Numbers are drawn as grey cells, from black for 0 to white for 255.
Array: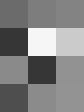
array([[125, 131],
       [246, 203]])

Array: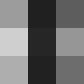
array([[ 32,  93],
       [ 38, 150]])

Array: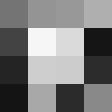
array([[148, 152],
       [246, 218]])

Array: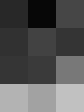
array([[ 7, 70],
       [66, 52]])

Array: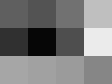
array([[ 83, 113],
       [  6,  78]])

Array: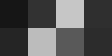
array([[ 50, 198],
       [188,  89]])

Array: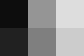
array([[149, 221],
       [127, 204]])

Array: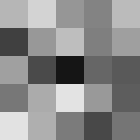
array([[211, 150],
       [152, 190]])
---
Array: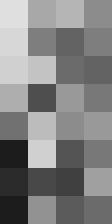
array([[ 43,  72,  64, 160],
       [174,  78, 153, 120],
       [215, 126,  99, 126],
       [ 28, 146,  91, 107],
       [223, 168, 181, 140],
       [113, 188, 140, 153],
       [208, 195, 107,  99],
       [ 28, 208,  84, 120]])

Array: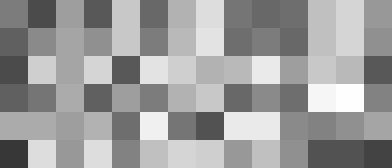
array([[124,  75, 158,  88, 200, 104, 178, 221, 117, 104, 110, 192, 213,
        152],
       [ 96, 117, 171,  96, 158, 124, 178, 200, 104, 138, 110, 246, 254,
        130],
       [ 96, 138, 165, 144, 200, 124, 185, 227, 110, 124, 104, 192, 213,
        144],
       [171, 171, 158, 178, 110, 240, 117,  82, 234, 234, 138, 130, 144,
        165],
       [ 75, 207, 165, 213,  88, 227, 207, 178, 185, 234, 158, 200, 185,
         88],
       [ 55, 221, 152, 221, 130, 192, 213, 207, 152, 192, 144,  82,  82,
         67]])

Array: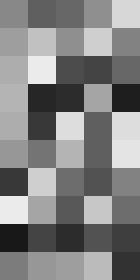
array([[180,  38,  44, 165,  30],
       [173,  56, 221,  95, 221],
       [ 24,  68,  44,  82,  62],
       [136,  95, 103, 143, 215],
       [151, 116, 180,  95, 228],
       [124, 151, 158, 187,  50],
       [235, 165,  88, 199, 109],
       [158, 193, 143, 207, 130],
       [ 56, 207, 109,  82, 130],
       [173, 235,  76,  68, 103]])

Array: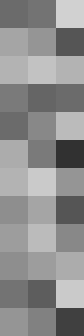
array([[115,  93, 202],
       [122, 101, 107],
       [107, 115, 209],
       [172, 122,  49],
       [149, 129,  64],
       [107, 136, 187],
       [165, 149,  85],
       [142, 157, 172],
       [142, 165,  85],
       [157, 187, 136],
       [179, 194, 179],
       [179, 202, 149]])

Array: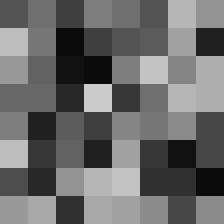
array([[126,  32,  92,  63, 133, 119, 139,  71],
       [ 77,  40, 147, 182, 195,  48,  48,  11],
       [189,  55,  98,  32, 161,  55,  17,  71],
       [153,  98,  17,  11, 126, 195, 133, 174],
       [104, 104,  40, 203,  55, 111, 182, 174],
       [ 84, 111,  63, 126, 111,  84, 182, 147],
       [189, 119,  11,  63,  84,  92, 161,  32],
       [153, 168,  48, 168, 161, 139,  71, 139]])

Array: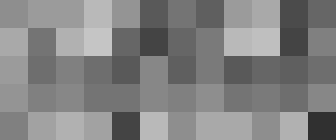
array([[155, 110, 128, 110,  89, 135,  95, 122,  89, 102,  95, 110],
       [169, 116, 177, 197, 102,  68, 102, 122, 185, 191,  68, 128],
       [148, 128, 135, 116, 116, 135, 128, 142, 116, 122, 110, 135],
       [142, 155, 155, 185, 148,  89, 116,  95, 155, 169,  75, 102],
       [128, 162, 177, 162,  68, 185, 142, 169, 169, 142, 177,  48]])
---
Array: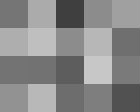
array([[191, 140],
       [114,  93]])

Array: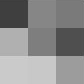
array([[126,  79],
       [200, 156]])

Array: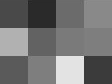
array([[ 98, 122],
       [126, 227]])

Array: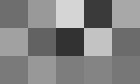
array([[ 98,  50],
       [152, 125]])

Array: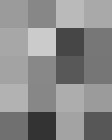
array([[203,  70],
       [136,  88]])

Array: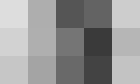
array([[175, 117],
       [164, 105]])

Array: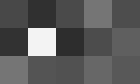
array([[243,  45],
       [ 84,  81]])
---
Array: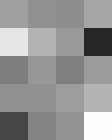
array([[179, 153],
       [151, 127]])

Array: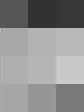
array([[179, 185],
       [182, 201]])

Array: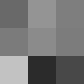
array([[139, 124],
       [ 43,  72]])

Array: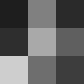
array([[169,  95],
       [110,  61]])

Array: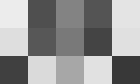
array([[ 87, 121],
       [218, 167]])

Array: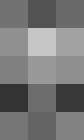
array([[198, 162],
       [153, 142]])

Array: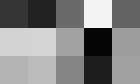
array([[212, 162],
       [188, 133]])

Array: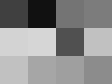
array([[214,  80],
       [166, 159]])
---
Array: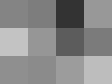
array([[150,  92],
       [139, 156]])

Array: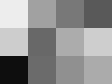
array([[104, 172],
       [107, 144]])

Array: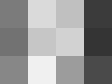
array([[198, 210],
       [240, 156]])

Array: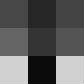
array([[ 52,  84],
       [ 11, 209]])

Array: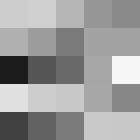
array([[156, 122],
       [ 86, 105]])

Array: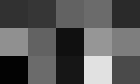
array([[ 98,  16],
       [107,  22]])

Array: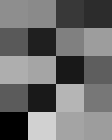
array([[ 31, 128],
       [165,  24]])
